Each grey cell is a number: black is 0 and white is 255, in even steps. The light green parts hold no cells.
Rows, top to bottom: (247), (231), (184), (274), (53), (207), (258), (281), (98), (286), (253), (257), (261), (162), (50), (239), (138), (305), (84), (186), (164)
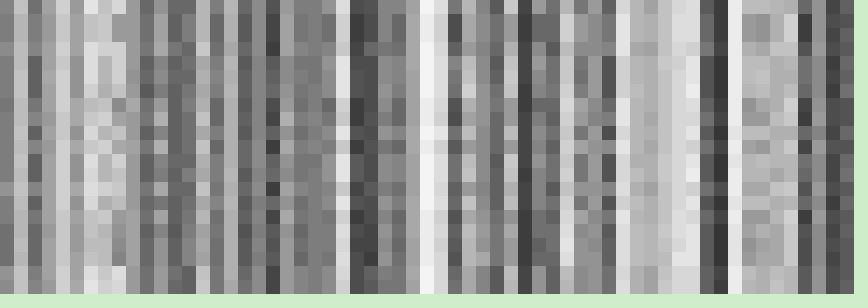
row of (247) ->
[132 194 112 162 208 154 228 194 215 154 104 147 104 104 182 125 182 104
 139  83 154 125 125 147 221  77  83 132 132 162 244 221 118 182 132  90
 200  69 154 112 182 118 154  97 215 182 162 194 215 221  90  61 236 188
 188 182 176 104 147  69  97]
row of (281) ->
[118 188 118 162 208 168 188 194 139 168 112 154  97 125 176 104 176  90
 132  77 154 112 125 104 208  61  77 139 104 162 236 215  83 176 147 118
 154  61 104 104 215 162 139 104 228 182 176 194 215 221  97  61 236 147
 168 176 208  69 147  77  83]
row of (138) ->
[112 182 104 154 200 154 194 182 147 162  97 132  90 125 162 118 176  83
 125  90 147 104 125 125 221  77  69 147 112 168 236 215  97 188 154 118
 168  61 112 112 221 139 147  90 221 188 182 200 221 228  90  54 228 162
 176 168 200  83 139  69  97]
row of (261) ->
[125 188  97 162 208 147 215 182 194 154  97 125  97 125 168 125 182  90
 132 104 139 118 125 147 228  90  77 139 132 162 244 221 112 194 139  97
 194  61 132 112 208 118 154  83 215 188 176 200 215 236  90  54 236 182
 182 168 182 104 139  69 112]

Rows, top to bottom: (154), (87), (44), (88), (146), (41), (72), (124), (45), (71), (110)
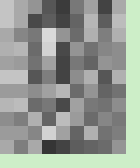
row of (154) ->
[196 169 148  86  59 120 161  67 169]
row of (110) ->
[169 126 169  53  67  93 100 107 148]
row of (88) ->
[176 182 107 210  73 148 114 134 141]

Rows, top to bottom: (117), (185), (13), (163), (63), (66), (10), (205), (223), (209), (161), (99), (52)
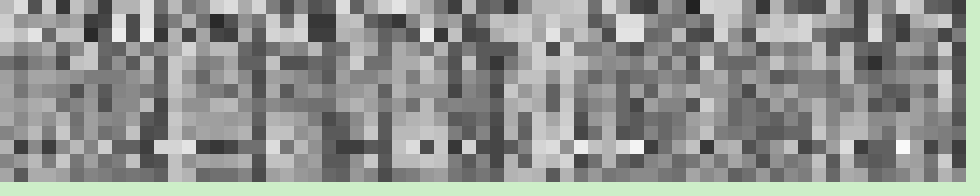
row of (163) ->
[171 132 145 171 104 138 199 104  97 165 112 138 165 212 152 185 185 104
  82 112 145 132 185 104 112 185 171 104 171 152 118 179  90 125  90  90
  90 171 205  76 212 125 125 145 104  82 132 145 104 118 159 118 165 138
  82 145 118 132 193  90 185 104  90  97 165 159 118 205  70]
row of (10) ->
[165 118 152 138 132  82 145  90 132 138 118 104 193 171 132 125 104 159
  82 171  90 138 152 125 145 152 165  97 179 152 152 152  70 132 118  70
 199 152 179  97 179 125 152 165 104 159  97 165 145 179 152 152 125  76
 159 145 171 132 132 112 132 159 125  90  97 138  97 205 104]
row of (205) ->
[159 152 171 179 112 132 152  82 138 138 185  70 179 145 145 179 185 138
 112 138 125 118 112 112 159 179 159 125 152 112 185 125 132 125 125  97
 171 185 171  97 199 104 132 145 104  70 159 132 132  82 205 159 104 118
  97 159 118 152 179 132 118 159  82 104  76 159 138 185  97]

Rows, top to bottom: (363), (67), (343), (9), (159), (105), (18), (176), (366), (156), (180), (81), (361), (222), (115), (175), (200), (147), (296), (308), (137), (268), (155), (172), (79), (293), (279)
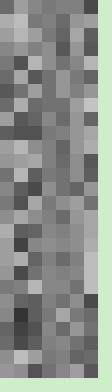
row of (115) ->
[121  82 166 121 142 158 114]
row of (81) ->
[150 158 166 128 107 142  88]
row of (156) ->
[ 94  82  82 121 128 150 166]
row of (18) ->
[ 88 114 158 114 150 128 150]
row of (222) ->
[135  94  74 142 114 100 150]
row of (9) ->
[135 150 128 142  88 150  88]

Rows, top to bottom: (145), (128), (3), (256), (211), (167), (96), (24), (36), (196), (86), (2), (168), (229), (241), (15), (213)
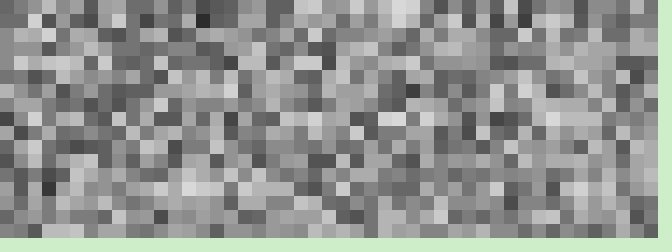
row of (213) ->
[132 124  89 187 187 195 132 165 165 124 116 139 165 159 139  96 147 147
 132 153 147 139 187 165 180 159 116 180 159 165 132 132 165 153 180 139
 139 109 139 103 139 124  96 124 172 132  96]
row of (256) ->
[139 147 147  89 132 153 187 159 116 116 103 116 132 132  89  96 153 159
 195 116 103 139  89  83 159 180 195 132  96 116 147 180 187 159 153 109
 147 132 139 172 147 180 165 165 139 172 172]

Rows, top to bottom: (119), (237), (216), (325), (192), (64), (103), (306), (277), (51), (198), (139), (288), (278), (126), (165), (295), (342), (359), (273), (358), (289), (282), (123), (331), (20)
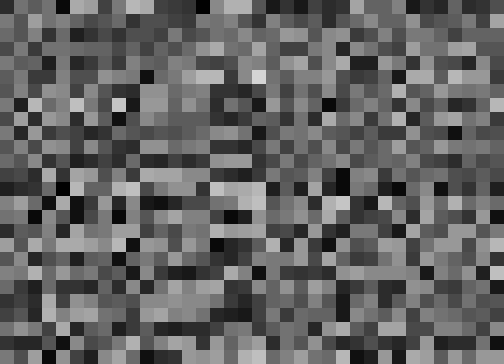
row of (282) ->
[ 65  85  38 177 129 158 164 114 106  58 152 164 129 137 114  38  31  24
  65 121  58 106  99  99  24 137 114  92 137  65 129 114 106  85  92  65]
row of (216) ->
[106  85 129  51 106  31  51  73  51  79  79  65 121  73  85 114 106 137
  99 106 152 145  85 137 145  58  79 129  79 121 121  99  65  99  99  99]
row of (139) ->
[106  85 137  51  85  31  44  65  44 106  44  38  65  44  58 145 152 152
  51  73 121  73  99 114 137  73  92 106  99 129  73  65  44  99  73  85]

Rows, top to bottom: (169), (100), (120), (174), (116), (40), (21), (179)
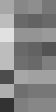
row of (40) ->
[ 76 167 161 161]
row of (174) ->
[189 105  98  83]
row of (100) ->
[189 105  98 105]
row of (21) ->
[175 111 119 119]
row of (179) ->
[ 50 127 135 135]

